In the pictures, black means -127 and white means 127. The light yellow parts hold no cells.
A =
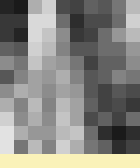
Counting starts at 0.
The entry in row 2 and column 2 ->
89
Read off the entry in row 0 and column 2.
46
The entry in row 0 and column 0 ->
-91
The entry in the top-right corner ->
58
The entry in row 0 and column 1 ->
-101
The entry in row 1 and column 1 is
-71
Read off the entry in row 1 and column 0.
-71
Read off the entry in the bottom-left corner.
98
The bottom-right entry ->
-61
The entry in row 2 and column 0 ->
-71

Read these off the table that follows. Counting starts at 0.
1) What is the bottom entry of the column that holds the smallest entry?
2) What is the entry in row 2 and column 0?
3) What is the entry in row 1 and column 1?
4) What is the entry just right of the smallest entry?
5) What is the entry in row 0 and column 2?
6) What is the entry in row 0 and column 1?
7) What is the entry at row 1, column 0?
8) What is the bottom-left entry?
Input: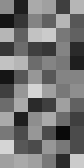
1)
-85
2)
54
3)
-73
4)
-52
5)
42
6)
-97
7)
-106
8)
32

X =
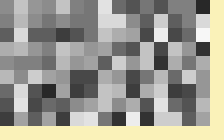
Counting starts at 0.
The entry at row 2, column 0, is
-33
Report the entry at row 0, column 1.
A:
67
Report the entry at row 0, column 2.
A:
22
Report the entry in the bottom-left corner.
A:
-66
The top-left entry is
12
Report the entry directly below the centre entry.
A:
45
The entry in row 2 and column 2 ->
-33
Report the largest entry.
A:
119
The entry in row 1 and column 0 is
0
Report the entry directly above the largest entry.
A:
89
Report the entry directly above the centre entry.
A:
34
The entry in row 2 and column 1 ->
89
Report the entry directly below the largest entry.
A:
-77
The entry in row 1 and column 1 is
56
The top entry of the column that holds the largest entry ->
-87

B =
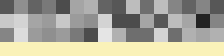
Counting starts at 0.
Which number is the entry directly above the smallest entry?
5
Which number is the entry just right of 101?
49
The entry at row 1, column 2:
37
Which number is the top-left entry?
-40
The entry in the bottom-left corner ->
5
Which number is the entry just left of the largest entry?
-51
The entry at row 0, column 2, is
-28
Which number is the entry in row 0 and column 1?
15
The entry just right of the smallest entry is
5
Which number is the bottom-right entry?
49
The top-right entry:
-40
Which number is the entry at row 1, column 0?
72
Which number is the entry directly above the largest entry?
83
